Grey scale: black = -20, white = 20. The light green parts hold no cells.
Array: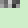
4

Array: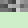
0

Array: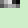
-3

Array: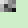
5

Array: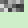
-10

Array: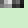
-17
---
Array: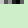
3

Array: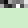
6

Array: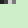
13

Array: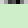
-11

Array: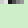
-16

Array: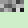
0

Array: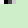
-8

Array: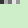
-2

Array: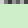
-11
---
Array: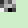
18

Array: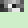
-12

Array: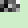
-17

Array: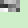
17

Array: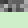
5

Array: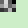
-12

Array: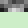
-16
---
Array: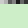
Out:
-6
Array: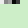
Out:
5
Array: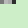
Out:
7
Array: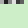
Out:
1
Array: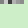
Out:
-10
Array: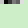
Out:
-11
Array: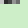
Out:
-9
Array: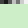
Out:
-6
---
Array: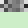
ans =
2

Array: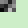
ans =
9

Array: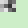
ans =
-2

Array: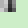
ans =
-14

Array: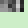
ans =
0

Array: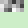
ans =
-7

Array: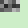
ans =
-2

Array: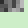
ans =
1

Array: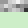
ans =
8

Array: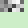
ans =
-13
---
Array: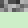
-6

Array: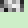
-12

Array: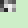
-12

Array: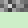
1

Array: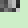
-5

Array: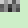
12

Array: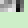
13

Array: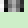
17

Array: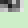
-12

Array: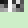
-17
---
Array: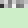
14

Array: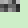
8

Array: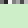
-14

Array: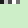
12

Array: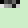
-8

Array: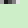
-16

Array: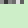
-11

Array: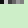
12
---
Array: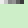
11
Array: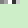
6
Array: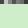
11
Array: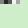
-14
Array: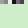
1
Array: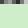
1
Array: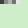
2
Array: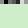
-20
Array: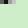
-17
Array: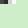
-13
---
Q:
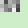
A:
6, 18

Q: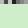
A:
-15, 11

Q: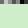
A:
-7, 11

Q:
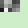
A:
2, 18

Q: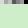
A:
-6, 14

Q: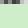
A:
-10, 14

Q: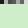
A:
-6, 14

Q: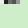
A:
-3, 17

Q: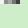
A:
6, 18
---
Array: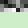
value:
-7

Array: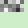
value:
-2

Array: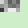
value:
-5

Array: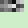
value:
12

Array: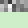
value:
5

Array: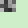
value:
-5

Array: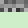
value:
-4

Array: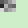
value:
10
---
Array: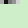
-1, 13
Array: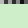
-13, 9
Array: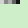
7, 13
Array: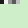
4, 18
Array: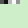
9, 19
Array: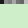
6, 10
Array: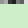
-15, 15
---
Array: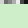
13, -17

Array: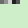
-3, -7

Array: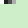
19, 7

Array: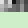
15, -7

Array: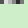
-7, -1

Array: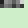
-15, -11
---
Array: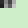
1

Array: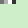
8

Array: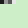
4

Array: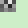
-10

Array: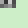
-12

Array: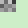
-3

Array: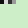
14
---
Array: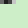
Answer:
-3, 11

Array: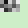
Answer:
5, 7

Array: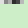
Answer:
15, 9

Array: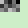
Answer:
10, -6

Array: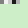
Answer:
0, 8

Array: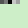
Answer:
-7, 5

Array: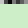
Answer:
11, 3

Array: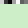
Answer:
13, -1

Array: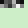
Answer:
-18, 0

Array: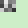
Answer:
-6, -12
